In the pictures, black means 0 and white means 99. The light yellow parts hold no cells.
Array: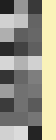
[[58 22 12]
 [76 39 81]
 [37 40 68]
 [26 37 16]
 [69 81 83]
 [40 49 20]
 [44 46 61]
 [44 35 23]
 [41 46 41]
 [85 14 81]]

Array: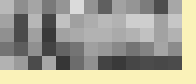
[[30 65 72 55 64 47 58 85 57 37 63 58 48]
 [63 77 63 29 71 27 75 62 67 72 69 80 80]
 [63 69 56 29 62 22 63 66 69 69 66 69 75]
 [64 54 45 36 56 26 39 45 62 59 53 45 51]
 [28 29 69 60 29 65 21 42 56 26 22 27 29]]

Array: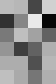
[[27 81 73 71]
 [91  3 19 52]
 [63 38 47 74]
 [38 68 58 24]
 [31 71 67 67]
 [46 68 74 66]]

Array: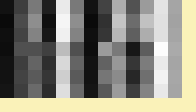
[[88 64  7 24 47 12 91 47  7 26 67 32 60]
 [87 63  4 29 55  6 95 55  4 19 76 42 75]
 [87 64  6 26 51  9 93 51  6 21 71 37 67]
 [98 66  5 31 31 25 73 31  5 60 47  9 36]
 [91 64  7 24 39 18 84 39  7 38 59 21 48]
 [94 65  7 26 35 21 80 35  7 46 54 15 43]
 [90 64  8 24 41 17 86 41  8 34 60 24 51]]

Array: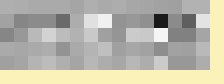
[[69 69 68 67 66 66 66 64 68 66 67 65 64 63 62]
 [37 88 63 52 54 54 41 67 87 93 57 59 56 10 54]
 [50 64 52 59 72 82 73 69 78 62 58 79 78 95 50]
 [62 72 66 65 66 67 57 66 70 74 62 65 63 55 63]
 [59 67 62 64 70 73 68 64 71 67 65 71 67 79 59]]

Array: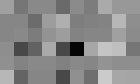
[[59 59 62 46 53 53 41 54 48 66]
 [71 55 52 52 42 61 68 49 50 51]
 [62 54 52 53 48 57 61 51 52 52]
 [74 46 55 28 38 66 28  2 65 76]
 [55 55 56 51 53 53 50 53 52 57]
 [65 64 71 39 52 52 28 56 43 79]]

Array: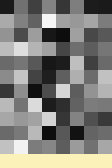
[[11 10 10 44 25 51 21 49]
 [64 48 66 50 38 95 62 59]
 [28 34 57 29 61  9  5 62]
 [36 46 73 86 70 62 27 43]
 [25 41 41 46 34  9 11 74]
 [42 75 54 76 26 12 37 68]
 [57 70 21 55  6 30 83 36]
 [48 47 72 45 85 11 18 38]
 [31 22 65 59 63 82 21 51]
 [39 42 41 47 72  5 34  7]
 [44 65 75 94 48 52 36 60]]
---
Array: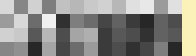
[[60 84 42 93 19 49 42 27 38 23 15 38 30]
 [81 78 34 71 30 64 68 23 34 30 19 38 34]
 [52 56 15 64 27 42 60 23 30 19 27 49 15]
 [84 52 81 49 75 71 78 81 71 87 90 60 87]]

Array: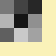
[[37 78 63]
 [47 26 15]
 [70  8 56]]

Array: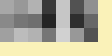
[[62 73 69 46 81 59 32]
 [65 59 69 22 77 32 56]
 [53 46 43 14 77 18 40]]

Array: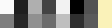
[[49 15 56 42 74 18 35]
 [97 12 68 26 94  0 32]]

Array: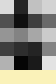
[[58 51 65 79]
 [24 18 14 51]
 [85 14 75 82]
 [31  6 24 41]
 [69  2 10 88]]

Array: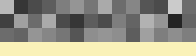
[[25 62 42 66 29 21 36 29 49 39 69 58 14 39]
 [42 39 58 52 46 33 55 58 55 36 62 49 55 49]
 [72 21 29 36 49 58 46 66 42 52 33 29 79 42]]

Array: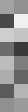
[[28 93]
 [80 76]
 [35 70]
 [56 60]
 [63 56]
 [73 49]
 [67 39]
 [42 22]]
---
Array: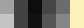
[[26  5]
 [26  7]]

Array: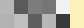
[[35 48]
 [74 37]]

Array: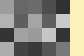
[[40 42]
 [37 64]]

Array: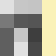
[[77 76]
 [34 33]]

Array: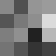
[[31 58]
 [47 55]]

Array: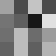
[[29 76]
 [37  9]]
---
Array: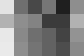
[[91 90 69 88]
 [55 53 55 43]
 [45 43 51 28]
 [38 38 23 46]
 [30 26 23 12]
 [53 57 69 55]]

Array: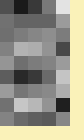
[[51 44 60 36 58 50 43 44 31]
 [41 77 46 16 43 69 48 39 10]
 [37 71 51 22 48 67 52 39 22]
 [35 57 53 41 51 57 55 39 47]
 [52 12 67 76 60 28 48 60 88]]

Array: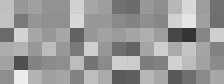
[[55 63 67 41 75 74]
 [92 31 69 82 47 59]
 [70 51 59 65 58 62]
 [62 54 73 59 56 57]
 [64 55 59 65 56 57]
 [51 73 47 38 84 81]
 [73 45 80 59 59 65]
 [66 54 59 63 59 61]
 [35 80 43 60 53 44]
 [37 79 39 64 51 42]
 [71 48 64 68 55 59]
 [65 50 80 61 52 55]
 [34 81 66 27 81 71]
 [43 73 76 20 89 84]
 [53 63 64 52 62 61]
 [65 54 51 80 43 44]]

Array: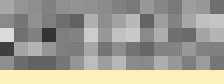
[[55 25 85 53 65]
 [42 64 44 46 58]
 [38 70 50 56 55]
 [38 58 20 49 50]
 [46 49 49 43 56]
 [58 48 51 38 57]
 [73 65 79 68 56]
 [61 45 59 55 54]
 [71 55 75 63 50]
 [54 45 78 72 47]
 [53 40 53 39 59]
 [67 51 67 61 52]
 [59 51 43 51 47]
 [49 59 41 65 61]
 [60 51 64 74 59]
 [46 50 70 76 43]]

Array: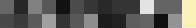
[[28 40]
 [23 15]
 [35 50]
 [62 34]
 [20  7]
 [34 29]
 [55 21]
 [11 16]
 [13 20]
 [36 20]
 [39 88]
 [ 6 39]
 [57 39]]

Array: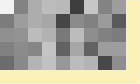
[[42 50 56 48 94]
 [53 54 57 61 51]
 [70 52 73 67 67]
 [75 76 69 65 73]
 [59 38 47 27 72]
 [73 65 73 54 24]
 [70 38 55 50 77]
 [28 61 50 60 51]
 [55 61 48 35 61]]

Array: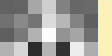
[[69 37 44 38]
 [83 47 53 39]
 [17 69 45 65]
 [70 98 85 80]
 [19 57 71 50]
 [92 64 51 40]
 [67 43 37 41]]

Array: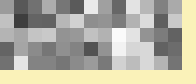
[[44 39 70 75 60]
 [89 64 65 24 34]
 [51 54 76 39 44]
 [51 46 78 38 67]
 [46 56 57 71 46]
 [54 51 59 81 35]
 [60 32 75 55 91]
 [47 57 69 57 62]
 [81 94 97 48 40]
 [73 83 88 69 88]
 [84 84 57 85 71]
 [70 38 48 37 50]
 [45 42 38 78 66]]
